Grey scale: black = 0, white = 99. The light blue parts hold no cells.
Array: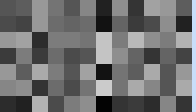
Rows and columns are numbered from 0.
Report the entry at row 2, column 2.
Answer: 17
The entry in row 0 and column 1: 36
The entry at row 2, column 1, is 63
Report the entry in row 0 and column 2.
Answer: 59
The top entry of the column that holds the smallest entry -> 13
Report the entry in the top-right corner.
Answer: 36
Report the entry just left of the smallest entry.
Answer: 55
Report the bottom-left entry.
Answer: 17
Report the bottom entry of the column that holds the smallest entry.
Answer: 1
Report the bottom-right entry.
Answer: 20
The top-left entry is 33
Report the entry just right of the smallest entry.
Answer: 20
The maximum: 79
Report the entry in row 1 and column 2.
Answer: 59
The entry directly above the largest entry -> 7
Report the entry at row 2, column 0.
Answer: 59
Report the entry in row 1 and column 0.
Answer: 29

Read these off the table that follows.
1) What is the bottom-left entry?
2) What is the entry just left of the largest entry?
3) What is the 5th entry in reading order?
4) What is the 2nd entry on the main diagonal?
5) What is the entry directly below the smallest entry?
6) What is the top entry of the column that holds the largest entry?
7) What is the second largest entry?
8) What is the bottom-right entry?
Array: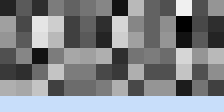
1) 68
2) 31
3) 38
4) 28
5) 7
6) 93
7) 89
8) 25

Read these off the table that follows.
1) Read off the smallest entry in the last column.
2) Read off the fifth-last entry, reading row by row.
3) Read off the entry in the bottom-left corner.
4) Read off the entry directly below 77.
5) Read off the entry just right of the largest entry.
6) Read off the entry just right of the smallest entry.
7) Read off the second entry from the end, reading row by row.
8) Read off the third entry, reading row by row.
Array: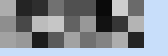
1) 14
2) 63
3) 63
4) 35
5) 41
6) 80
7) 67
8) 18

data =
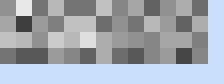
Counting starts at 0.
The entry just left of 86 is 71
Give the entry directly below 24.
71
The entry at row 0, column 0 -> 56
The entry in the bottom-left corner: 45
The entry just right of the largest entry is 45
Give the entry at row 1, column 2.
60
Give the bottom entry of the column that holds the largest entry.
34
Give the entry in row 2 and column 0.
75
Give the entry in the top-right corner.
42
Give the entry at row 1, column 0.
64
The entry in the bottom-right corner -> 52
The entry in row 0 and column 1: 90

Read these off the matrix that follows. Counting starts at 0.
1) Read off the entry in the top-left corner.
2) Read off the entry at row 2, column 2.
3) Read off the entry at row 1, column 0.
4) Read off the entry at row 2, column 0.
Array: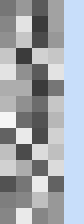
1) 46
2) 29
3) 52
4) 56

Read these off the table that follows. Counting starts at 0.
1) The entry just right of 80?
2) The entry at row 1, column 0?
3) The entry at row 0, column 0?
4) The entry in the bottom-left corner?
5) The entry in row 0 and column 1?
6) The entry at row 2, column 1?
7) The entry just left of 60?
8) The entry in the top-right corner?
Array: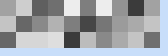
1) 37
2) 76
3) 63
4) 40
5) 80
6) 83
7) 46
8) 63

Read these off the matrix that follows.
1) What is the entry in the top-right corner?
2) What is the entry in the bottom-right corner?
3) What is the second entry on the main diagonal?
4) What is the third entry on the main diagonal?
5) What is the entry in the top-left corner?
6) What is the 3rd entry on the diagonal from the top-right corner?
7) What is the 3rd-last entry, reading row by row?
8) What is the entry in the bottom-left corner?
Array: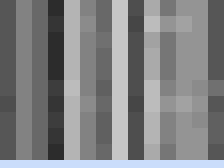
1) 33
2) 33
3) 50
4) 40
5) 33
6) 57
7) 57
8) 33

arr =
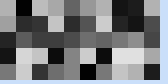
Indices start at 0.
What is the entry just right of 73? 65
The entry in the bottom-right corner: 11
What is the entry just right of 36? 24
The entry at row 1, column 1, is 17
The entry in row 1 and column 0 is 62
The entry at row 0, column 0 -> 69
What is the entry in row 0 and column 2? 73
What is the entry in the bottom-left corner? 47

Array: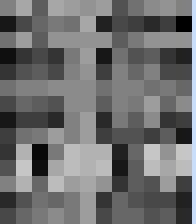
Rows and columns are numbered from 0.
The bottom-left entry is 28
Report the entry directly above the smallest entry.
50
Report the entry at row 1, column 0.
9
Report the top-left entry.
50
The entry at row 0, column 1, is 65
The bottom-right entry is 16
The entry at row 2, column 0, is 44
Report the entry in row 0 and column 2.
36

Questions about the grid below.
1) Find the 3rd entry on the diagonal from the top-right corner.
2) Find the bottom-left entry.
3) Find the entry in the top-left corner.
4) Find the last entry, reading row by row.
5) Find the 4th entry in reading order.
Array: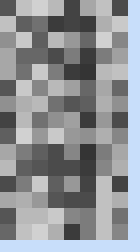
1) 40
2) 40
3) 33
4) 52
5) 72
